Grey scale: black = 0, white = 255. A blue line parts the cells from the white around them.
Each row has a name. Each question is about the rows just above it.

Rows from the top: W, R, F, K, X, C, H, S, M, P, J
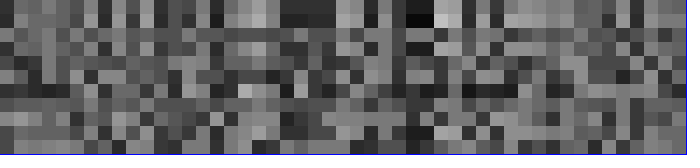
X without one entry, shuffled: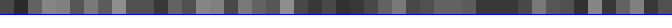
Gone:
105
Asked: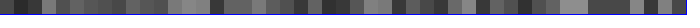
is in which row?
X
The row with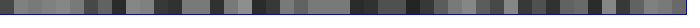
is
J
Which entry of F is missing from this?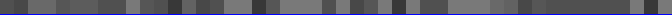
113
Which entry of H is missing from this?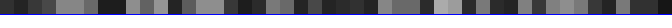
64

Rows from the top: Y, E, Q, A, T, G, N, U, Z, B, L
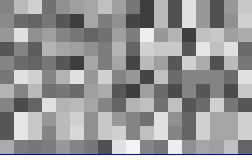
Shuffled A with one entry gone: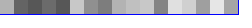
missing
93
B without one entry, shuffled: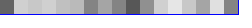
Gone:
216
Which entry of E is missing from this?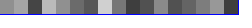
224
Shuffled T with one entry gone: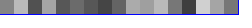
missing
125
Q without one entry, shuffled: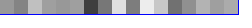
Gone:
100
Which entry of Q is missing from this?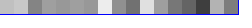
171
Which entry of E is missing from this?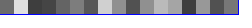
138

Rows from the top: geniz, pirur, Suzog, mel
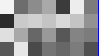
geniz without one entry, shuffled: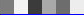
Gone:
140
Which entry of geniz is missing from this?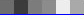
243
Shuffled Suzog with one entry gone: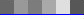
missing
132
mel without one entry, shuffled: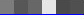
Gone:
116
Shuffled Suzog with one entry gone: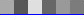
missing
132
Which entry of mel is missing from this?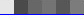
80
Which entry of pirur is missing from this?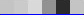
209

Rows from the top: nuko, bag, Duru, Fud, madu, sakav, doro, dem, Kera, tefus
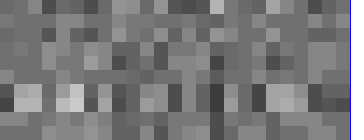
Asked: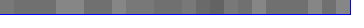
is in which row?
bag
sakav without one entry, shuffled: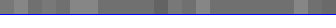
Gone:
92
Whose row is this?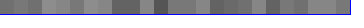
Fud
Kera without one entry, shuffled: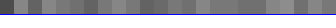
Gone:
127

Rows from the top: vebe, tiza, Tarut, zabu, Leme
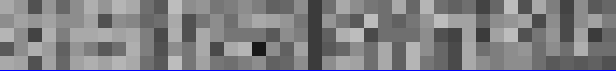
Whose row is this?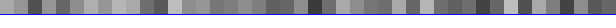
vebe
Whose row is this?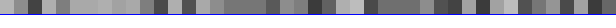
Tarut
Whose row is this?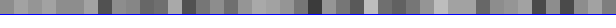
tiza
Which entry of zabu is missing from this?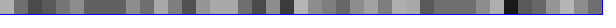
156
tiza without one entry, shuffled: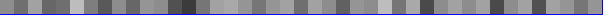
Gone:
134

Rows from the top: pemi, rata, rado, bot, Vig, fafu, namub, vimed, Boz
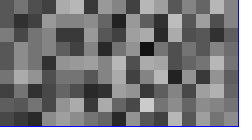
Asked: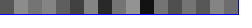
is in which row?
bot
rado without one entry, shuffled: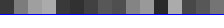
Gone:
94
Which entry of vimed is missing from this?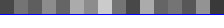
132
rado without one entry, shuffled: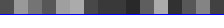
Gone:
124
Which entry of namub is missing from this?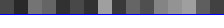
177
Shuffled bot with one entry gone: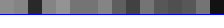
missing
109
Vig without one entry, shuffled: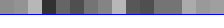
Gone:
165

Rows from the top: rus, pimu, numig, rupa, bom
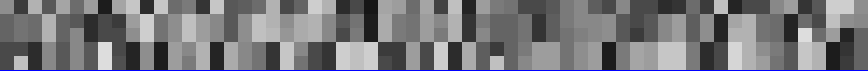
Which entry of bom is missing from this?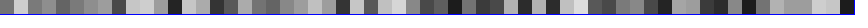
80
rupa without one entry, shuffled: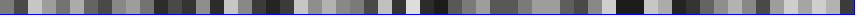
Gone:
214
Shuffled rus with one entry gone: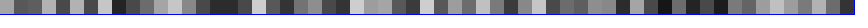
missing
66
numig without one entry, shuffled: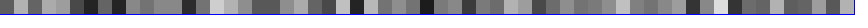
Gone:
150
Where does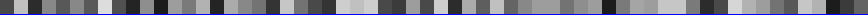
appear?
bom
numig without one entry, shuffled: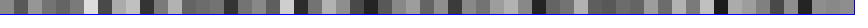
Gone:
184
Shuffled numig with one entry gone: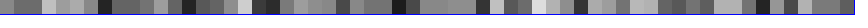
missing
128

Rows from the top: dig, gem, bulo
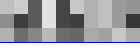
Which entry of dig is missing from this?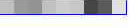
177
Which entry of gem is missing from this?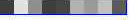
54
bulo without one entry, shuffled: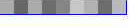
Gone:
162
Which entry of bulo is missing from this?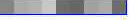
185
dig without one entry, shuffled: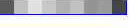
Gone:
205

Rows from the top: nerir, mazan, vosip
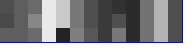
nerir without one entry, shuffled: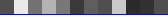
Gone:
107
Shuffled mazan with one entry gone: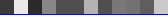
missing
73
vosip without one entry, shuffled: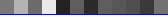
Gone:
127
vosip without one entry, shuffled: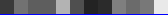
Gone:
87

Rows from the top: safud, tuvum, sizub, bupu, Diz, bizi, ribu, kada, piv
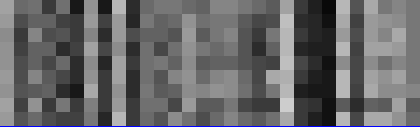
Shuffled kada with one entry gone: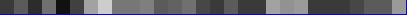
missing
50
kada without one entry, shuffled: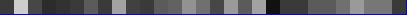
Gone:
127
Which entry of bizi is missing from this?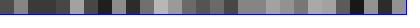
175

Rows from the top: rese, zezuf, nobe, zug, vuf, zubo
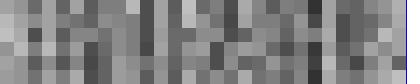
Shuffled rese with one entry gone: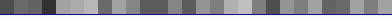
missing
120
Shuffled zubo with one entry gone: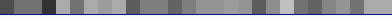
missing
162
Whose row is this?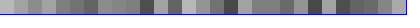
zezuf
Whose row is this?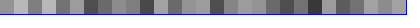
zug
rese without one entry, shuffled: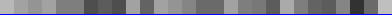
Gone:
176
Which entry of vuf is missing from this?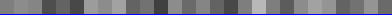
86

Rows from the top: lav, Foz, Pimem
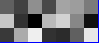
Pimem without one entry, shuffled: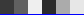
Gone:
50
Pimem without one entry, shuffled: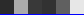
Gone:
239
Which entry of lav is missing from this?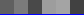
143
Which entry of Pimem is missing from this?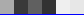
43

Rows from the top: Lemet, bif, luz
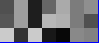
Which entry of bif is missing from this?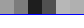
86
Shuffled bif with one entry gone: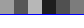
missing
176
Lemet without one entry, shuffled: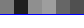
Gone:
170

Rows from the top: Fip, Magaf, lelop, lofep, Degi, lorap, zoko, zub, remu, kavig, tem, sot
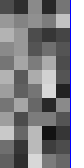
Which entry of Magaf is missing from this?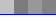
144
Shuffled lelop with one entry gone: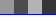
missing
69
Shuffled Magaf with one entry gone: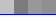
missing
131

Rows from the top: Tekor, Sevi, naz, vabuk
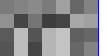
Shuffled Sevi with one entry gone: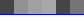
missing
61
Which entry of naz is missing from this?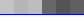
90

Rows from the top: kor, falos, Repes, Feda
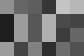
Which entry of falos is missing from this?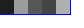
74
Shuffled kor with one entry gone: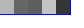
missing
144

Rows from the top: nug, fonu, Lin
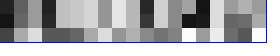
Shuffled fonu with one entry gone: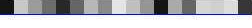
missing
26
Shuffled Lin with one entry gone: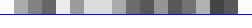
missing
137
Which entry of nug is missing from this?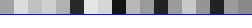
96
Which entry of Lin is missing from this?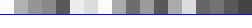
130
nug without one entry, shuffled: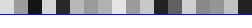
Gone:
162
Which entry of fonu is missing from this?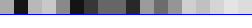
26

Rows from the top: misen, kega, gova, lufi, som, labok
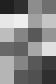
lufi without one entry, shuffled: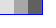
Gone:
104
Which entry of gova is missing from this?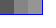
189
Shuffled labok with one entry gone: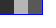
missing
80

